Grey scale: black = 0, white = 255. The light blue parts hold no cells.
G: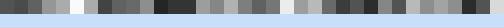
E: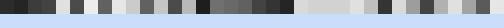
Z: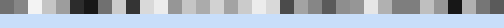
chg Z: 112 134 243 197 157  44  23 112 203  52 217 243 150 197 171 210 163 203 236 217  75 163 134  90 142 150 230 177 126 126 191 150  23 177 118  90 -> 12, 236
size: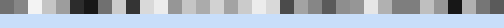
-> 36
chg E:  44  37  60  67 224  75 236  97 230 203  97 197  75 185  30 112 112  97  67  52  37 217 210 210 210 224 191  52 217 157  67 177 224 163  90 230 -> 17, 105
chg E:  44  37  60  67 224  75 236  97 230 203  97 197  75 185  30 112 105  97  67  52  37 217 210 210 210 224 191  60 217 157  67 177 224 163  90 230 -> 28, 52
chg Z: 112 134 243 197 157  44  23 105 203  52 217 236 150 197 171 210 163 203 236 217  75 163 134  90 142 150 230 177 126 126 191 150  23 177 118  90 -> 8, 112
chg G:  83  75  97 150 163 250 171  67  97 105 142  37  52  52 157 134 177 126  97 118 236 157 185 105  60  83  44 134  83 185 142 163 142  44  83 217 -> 5, 171

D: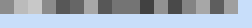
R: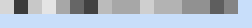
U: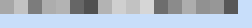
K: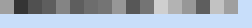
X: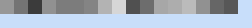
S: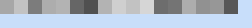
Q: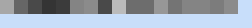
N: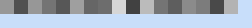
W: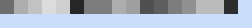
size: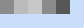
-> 5
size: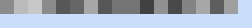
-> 17
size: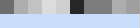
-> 10
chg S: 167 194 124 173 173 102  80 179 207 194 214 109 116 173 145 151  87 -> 5, 179
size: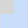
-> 1

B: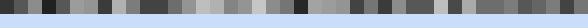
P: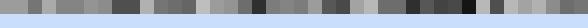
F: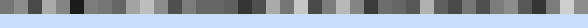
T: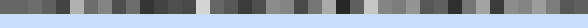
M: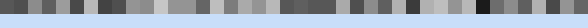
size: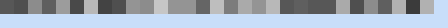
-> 31
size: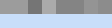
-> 8

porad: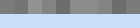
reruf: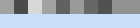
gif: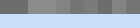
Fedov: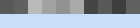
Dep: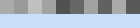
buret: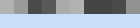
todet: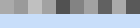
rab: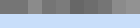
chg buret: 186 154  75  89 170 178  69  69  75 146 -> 1, 178
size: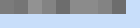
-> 9
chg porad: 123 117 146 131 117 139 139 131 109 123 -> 5, 109
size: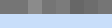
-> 8

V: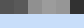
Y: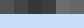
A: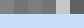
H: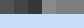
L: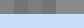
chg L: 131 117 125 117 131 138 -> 5, 138
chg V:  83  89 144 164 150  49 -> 4, 156
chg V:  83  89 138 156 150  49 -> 3, 144
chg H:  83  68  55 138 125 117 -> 6, 125
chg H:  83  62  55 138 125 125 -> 2, 68
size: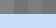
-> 4

